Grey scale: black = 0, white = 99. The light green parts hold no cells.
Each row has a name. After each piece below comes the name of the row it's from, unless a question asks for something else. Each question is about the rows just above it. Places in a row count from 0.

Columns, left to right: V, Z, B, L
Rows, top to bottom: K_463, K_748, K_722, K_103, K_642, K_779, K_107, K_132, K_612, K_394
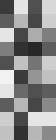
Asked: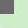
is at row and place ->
K_107, 1
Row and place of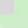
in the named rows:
K_463, 3

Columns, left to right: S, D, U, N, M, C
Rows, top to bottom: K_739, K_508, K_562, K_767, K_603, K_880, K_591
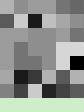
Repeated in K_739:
[60]
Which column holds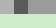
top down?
S
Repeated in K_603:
[45]
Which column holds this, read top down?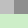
N
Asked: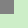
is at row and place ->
K_591, 0
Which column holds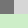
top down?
C

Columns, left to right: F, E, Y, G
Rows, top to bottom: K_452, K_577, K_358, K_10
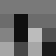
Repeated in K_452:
[47]
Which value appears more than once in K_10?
[65]
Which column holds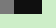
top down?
E
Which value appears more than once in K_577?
[42]
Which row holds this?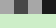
K_10
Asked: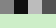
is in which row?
K_358

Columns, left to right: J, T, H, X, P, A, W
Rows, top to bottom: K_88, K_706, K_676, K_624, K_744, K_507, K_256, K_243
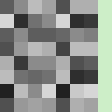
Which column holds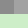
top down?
H
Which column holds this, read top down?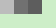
H
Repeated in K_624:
[73]
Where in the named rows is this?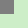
K_676, 6
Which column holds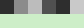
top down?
A
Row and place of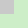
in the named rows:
K_256, 5

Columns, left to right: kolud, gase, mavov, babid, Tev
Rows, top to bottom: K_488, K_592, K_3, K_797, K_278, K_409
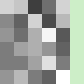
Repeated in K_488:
[82]
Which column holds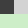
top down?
mavov
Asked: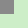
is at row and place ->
K_592, 0
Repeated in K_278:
[48]

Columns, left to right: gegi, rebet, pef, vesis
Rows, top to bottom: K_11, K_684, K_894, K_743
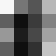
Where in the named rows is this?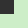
K_743, 2
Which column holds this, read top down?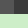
pef
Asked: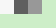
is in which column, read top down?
gegi
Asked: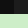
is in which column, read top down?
rebet
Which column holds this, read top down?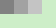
vesis

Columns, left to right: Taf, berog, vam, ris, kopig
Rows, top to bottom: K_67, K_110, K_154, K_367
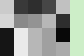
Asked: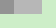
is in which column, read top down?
vam
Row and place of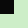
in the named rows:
K_154, 4
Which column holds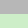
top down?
vam

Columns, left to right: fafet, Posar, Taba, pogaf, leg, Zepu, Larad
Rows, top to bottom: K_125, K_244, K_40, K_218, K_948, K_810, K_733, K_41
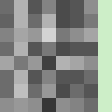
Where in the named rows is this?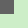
K_244, 0
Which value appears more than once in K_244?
[69]
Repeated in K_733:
[42]
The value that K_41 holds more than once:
[55]

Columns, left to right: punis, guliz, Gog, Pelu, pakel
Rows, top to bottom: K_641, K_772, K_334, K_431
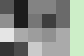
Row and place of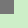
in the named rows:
K_772, 2
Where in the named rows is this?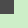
K_431, 1
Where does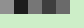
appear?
K_772
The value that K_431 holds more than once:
[66]
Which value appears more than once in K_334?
[66]
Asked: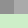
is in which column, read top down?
Pelu

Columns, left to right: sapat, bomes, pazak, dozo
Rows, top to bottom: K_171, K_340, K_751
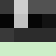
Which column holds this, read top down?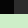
pazak
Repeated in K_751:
[17]
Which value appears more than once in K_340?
[2]
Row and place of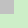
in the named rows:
K_340, 1
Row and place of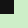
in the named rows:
K_340, 3
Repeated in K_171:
[32]
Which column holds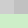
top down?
bomes

